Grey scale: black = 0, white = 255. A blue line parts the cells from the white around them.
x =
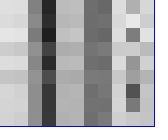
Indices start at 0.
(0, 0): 223
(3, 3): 67
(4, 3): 43
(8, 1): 206
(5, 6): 122
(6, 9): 82
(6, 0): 214
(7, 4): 180
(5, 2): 147
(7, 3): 55
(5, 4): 172
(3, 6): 116
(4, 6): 111
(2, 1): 227
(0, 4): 188
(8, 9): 199
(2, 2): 123
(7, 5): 179
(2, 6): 108
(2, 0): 229
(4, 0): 221
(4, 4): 185
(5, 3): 77
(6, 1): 209
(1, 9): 232
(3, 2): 145
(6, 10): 197
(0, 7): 104
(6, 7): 119
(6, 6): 111
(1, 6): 109

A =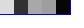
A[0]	220
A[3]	158
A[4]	6

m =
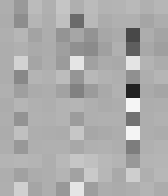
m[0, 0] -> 174
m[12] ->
[174, 161, 172, 174, 180, 162, 201, 183, 169, 206, 175, 183]
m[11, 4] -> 184
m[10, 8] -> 174
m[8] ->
[174, 147, 177, 176, 179, 156, 175, 176, 176, 114, 174, 177]
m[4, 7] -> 171
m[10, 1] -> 152
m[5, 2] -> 180
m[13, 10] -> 180
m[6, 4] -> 162
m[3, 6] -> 139
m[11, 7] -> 184
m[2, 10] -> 173
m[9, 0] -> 172
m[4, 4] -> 155
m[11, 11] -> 181
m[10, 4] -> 176
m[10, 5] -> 168
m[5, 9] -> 144
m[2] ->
[175, 182, 163, 173, 148, 166, 147, 167, 171, 72, 173, 164]
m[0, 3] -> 176
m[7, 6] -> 175
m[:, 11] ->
[182, 173, 164, 159, 172, 181, 165, 174, 177, 172, 179, 181, 183, 172]
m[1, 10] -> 165
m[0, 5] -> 175
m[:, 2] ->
[187, 181, 163, 170, 165, 180, 171, 176, 177, 174, 175, 180, 172, 165]
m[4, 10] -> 179
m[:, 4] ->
[197, 192, 148, 159, 155, 188, 162, 179, 179, 172, 176, 184, 180, 152]
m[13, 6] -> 158
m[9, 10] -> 174
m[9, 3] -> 173

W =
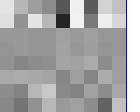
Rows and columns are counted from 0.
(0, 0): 227
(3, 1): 152
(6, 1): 131
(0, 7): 210
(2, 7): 151
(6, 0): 140
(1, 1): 146
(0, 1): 182
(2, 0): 152
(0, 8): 192
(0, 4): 87
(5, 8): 159
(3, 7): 148
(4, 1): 134
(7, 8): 192
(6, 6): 161
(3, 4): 162
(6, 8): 167
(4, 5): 162
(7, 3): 184
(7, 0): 135

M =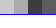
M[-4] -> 202
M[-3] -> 171
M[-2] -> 60
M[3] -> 93

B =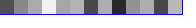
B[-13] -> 80
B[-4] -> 146
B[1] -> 136

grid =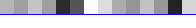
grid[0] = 181
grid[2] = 196
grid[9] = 148
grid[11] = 151

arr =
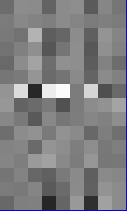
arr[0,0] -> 108
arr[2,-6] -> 94
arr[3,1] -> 128
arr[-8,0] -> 151
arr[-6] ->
[110, 140, 146, 122, 146, 138, 104, 126, 112]
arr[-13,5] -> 140
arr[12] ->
[117, 131, 103, 96, 122, 138, 95, 138, 135]
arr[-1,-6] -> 38
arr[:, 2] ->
[139, 131, 179, 143, 163, 149, 39, 107, 89, 146, 106, 154, 103, 133, 128]
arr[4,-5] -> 144
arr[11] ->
[133, 126, 154, 161, 137, 124, 150, 119, 120]
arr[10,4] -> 141
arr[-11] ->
[105, 140, 163, 110, 144, 142, 92, 130, 109]
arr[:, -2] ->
[134, 127, 148, 144, 130, 139, 79, 146, 129, 126, 120, 119, 138, 147, 161]
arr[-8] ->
[151, 99, 107, 122, 81, 123, 140, 146, 164]
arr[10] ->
[131, 134, 106, 148, 141, 126, 141, 120, 127]
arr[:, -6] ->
[99, 127, 94, 86, 110, 107, 237, 122, 136, 122, 148, 161, 96, 90, 38]
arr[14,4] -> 101
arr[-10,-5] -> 116
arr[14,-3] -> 47
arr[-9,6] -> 214
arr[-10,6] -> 100

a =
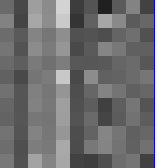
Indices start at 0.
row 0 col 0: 106
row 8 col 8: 92
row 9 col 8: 117
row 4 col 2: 122
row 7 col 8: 94
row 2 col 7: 78
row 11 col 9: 117
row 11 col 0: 120
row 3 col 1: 83
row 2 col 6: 83
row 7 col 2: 130
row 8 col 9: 114
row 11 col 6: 62
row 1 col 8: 137
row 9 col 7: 133
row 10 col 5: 76
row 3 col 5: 73
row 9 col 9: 96
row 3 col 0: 117
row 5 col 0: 97
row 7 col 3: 120
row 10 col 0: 109
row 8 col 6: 106
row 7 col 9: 118
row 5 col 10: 118
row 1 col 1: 68
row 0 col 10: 66
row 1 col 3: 141
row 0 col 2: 158
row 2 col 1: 90
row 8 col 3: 117
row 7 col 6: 93
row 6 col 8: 116
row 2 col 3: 118
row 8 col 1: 86

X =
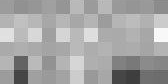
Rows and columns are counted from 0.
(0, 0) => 156
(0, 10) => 153
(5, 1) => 70
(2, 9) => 178
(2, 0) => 224
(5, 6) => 153
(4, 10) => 139
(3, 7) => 179
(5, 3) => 154
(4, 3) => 146
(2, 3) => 160
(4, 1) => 99
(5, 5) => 204
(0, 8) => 153
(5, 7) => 167
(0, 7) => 184
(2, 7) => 171
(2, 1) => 187
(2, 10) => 167
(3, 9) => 172
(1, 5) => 167
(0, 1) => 145
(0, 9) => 149

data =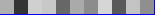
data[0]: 175
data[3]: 200
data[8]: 89
